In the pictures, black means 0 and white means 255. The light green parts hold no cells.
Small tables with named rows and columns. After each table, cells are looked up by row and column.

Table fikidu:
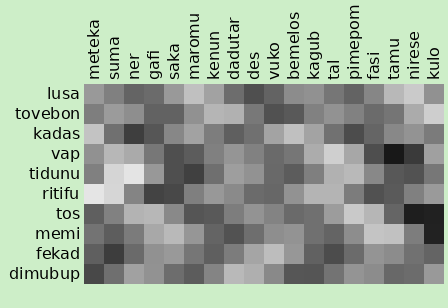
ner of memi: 123
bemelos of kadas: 192
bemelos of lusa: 140
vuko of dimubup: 137
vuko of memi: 142
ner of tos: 179
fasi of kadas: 101
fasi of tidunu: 136
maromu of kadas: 162
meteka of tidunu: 128
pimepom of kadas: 76
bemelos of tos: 106
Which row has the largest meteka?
ritifu

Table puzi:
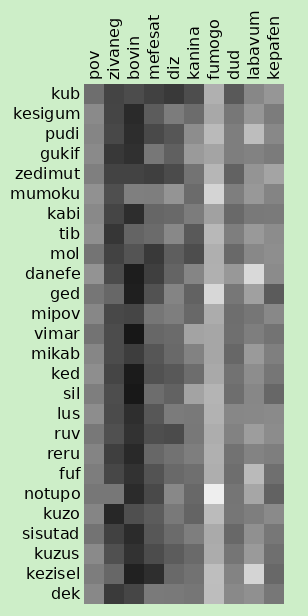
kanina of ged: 98
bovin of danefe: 29
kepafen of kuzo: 138
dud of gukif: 126
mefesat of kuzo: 92
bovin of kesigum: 42
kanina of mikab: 130
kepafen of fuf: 111
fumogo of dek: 189
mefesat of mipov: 118
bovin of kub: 76

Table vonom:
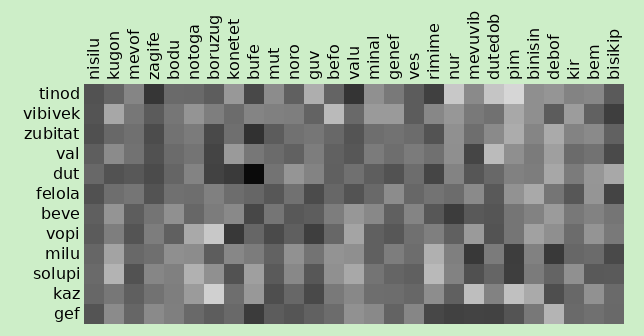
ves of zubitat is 108
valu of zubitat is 84
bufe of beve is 71
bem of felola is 149
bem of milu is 107
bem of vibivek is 97
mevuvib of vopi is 154
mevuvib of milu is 56
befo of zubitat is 104
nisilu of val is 94
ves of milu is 109
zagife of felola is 83
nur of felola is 108
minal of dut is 94
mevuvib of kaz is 190
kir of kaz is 104
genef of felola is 140

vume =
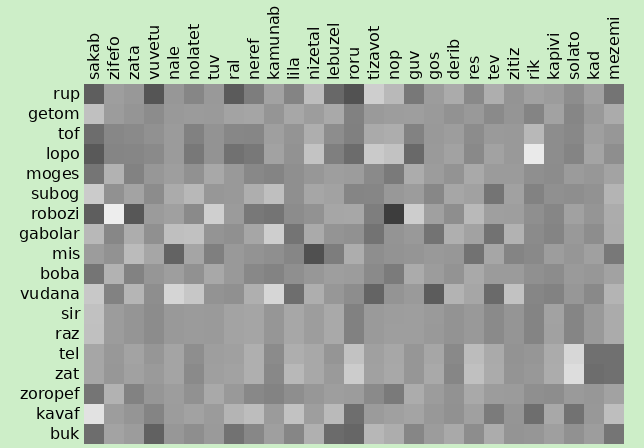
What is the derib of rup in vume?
171
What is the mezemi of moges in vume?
163
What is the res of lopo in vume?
137
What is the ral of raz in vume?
163
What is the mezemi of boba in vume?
162
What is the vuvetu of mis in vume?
166
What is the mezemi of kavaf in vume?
190
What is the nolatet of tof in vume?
129
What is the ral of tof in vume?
135
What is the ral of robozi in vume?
155
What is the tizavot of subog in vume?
134
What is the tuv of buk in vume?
154
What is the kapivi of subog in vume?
144
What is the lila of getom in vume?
167
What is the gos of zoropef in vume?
156
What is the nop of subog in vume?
152
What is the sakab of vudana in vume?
200
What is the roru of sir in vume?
129
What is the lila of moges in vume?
143

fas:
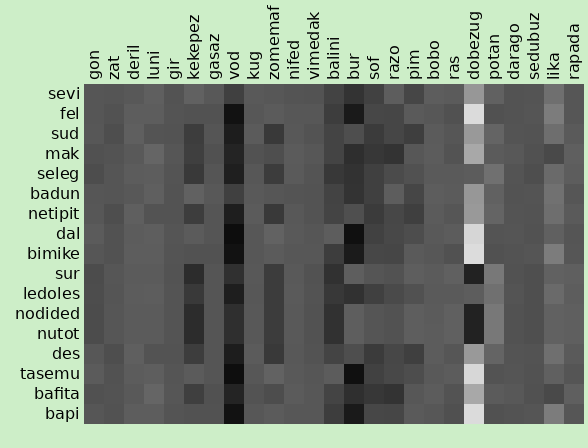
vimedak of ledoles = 83
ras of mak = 83
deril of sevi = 88
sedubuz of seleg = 78
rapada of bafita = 95
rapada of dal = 85
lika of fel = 124
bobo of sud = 91
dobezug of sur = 34
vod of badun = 64
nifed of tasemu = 89
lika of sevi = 111
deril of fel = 93
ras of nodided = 96

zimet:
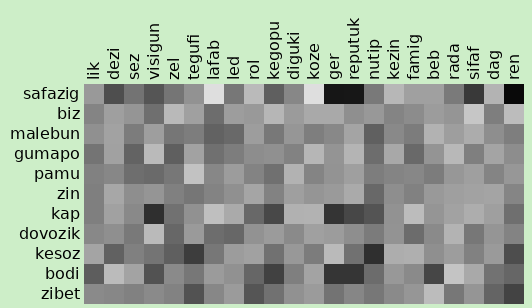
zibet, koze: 155
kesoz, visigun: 116
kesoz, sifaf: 129
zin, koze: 149
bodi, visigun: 82
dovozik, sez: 121
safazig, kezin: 183
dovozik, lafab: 109

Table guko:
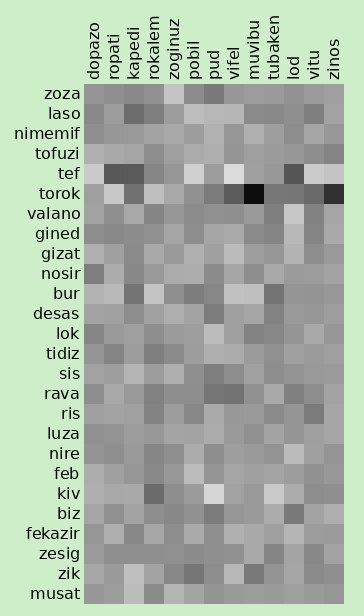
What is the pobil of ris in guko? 135
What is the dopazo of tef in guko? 202
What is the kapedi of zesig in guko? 143
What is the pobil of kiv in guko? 155
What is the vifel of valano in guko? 143
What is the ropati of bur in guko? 185
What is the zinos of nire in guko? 149
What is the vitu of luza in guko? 159
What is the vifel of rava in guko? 114
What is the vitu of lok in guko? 169
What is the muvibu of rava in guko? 144
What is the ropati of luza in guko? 147
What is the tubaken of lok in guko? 135
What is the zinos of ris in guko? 166
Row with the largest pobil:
tef

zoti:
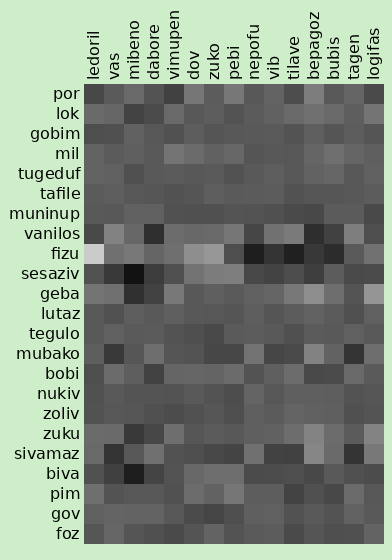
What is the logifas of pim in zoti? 87
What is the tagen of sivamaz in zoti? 52
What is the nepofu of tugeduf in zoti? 89
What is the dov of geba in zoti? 88
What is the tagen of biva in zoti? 80
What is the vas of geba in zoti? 112
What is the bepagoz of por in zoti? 125
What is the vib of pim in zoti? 93
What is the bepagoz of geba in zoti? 141
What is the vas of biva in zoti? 64
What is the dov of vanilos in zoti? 104
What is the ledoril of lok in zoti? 106
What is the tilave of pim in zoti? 67
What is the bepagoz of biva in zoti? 72
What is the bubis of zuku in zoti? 108
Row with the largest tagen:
vanilos

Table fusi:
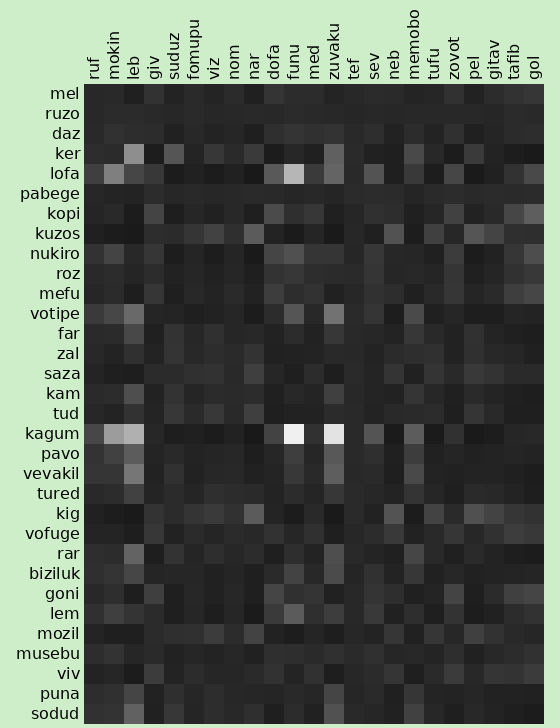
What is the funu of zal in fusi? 34
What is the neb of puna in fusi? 32
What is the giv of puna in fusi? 34
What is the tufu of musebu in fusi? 36
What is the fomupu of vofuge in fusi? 43
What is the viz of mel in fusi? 36
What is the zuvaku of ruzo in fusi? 40
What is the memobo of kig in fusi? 28
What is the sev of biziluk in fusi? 49
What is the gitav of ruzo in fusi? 38
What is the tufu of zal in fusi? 48
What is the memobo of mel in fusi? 36
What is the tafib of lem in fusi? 44
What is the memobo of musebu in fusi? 40
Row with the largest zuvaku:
kagum

